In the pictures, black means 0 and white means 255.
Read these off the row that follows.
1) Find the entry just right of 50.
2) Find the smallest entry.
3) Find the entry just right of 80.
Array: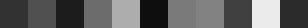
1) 80
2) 14
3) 28

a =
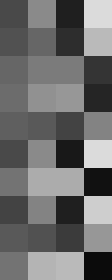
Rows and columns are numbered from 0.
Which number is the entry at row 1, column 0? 81
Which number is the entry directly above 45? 31
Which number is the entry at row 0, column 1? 138
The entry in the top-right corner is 219
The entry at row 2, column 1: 123
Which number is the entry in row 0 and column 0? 73
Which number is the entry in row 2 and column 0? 102
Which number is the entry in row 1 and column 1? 102
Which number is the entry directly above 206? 17
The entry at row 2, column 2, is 123

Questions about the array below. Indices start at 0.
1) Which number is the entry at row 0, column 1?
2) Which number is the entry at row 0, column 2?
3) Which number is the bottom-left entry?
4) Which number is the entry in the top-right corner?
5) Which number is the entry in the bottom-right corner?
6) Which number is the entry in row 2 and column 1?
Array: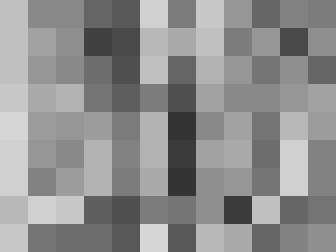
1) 137
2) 137
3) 200
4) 124
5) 143
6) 150

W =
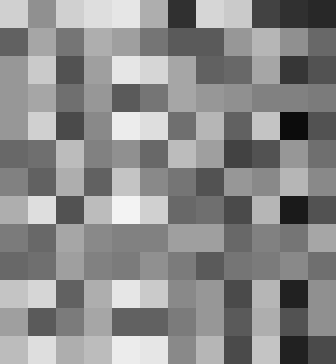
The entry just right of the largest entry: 208
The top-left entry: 208
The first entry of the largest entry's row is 174
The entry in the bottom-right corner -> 74
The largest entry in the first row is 230
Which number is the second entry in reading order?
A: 144
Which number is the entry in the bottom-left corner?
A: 188
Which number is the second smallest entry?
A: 26
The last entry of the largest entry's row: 82
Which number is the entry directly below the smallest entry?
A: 151
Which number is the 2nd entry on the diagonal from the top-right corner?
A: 144
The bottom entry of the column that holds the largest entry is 236
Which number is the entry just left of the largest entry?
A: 188
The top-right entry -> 40
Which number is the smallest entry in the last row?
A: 33
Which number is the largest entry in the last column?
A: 166
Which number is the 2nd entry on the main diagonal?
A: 166
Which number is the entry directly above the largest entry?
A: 196
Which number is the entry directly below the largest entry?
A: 129
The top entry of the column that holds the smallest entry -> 48
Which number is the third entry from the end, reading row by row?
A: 196

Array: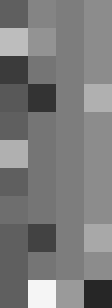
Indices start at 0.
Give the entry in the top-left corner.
95
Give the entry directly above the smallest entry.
140
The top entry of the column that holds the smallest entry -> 140
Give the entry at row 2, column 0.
59
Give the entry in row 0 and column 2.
125
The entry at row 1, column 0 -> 189
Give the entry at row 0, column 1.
132
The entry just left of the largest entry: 95
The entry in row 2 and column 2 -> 125
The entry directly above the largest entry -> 117
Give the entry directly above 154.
125
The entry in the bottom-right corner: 38
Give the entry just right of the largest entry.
154

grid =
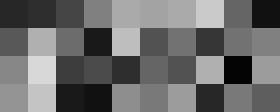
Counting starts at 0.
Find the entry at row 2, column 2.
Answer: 61
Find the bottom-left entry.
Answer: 148
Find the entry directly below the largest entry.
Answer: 196
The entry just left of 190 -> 25
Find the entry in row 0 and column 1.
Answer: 46
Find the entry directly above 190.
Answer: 170
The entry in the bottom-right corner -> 94
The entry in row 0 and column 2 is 69
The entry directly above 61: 108
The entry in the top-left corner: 39
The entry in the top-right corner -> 17
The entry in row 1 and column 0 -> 88

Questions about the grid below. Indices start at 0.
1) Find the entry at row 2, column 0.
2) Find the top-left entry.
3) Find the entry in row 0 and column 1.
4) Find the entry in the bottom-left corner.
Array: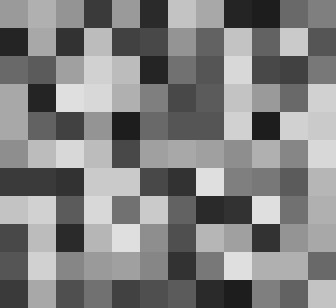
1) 105
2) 154
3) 176
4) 58
